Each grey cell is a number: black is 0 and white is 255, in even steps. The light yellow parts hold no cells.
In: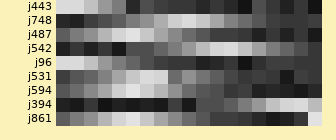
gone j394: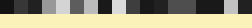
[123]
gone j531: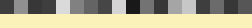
[93]
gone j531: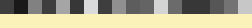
[70]
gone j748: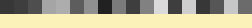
[40]
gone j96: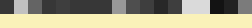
[48]
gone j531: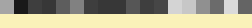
[115]

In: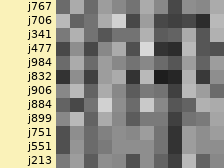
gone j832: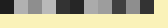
[57]
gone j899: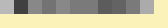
[165]
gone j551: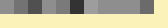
[149]
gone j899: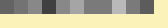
[171]
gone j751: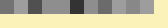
[129]

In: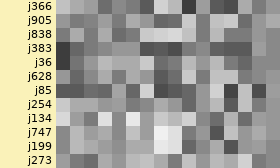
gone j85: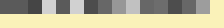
[164]
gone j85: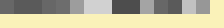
[69]
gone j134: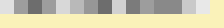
[179]
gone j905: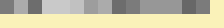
[131]
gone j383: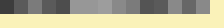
[97]
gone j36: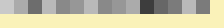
[116]
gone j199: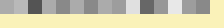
[143]

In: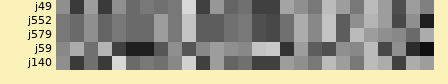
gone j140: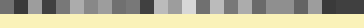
[209]
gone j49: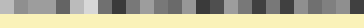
[164]
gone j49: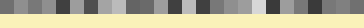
[151]
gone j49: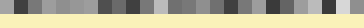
[128]

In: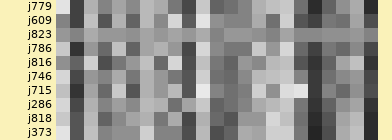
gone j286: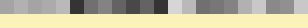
[158]
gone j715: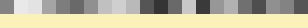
[220]
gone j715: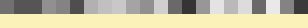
[125]
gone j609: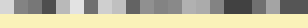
[92]

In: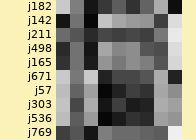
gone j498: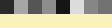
[77]
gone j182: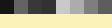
[14]
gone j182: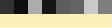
[56]
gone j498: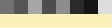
[134]

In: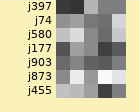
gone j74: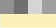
[120]
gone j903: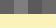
[132]
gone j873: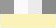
[227]
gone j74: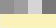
[112]
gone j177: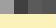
[138]
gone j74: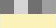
[145]

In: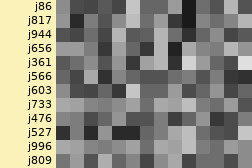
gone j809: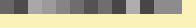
[117]
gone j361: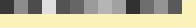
[210]
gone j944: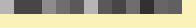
[83]
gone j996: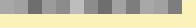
[133]
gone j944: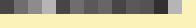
[96]
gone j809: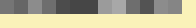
[174]
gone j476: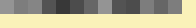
[63]

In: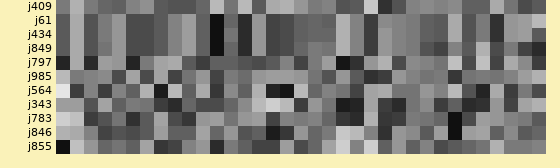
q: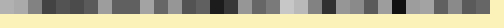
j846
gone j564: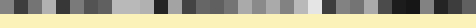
[150]
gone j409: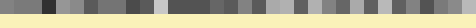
[144]
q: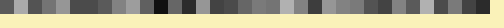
j849
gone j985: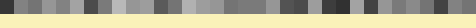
[108]

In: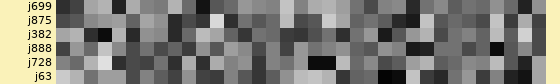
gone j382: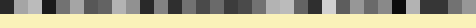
[80]
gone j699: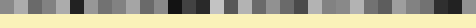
[122]

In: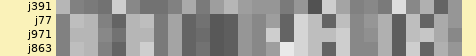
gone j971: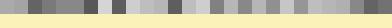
[108]
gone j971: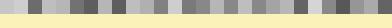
[144]
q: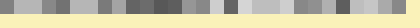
j971
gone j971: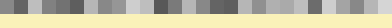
[198]

